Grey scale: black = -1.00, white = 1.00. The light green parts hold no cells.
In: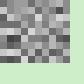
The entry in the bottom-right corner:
-0.12
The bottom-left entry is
-0.25
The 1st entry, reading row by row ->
-0.12
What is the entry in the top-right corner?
0.10
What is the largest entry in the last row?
0.68
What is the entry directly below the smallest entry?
-0.25
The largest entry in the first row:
0.43
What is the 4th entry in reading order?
0.22
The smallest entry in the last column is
-0.37
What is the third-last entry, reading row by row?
0.56
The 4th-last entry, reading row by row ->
-0.12
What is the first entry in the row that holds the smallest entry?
0.10
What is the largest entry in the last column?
0.56
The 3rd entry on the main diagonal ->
0.32
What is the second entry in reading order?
0.10
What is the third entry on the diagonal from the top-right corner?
0.32
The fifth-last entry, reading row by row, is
0.22
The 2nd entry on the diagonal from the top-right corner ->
-0.37
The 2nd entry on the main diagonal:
0.10
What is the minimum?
-0.47

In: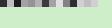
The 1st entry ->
-0.64
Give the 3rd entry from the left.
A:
-0.77
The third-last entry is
0.63
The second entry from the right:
0.50
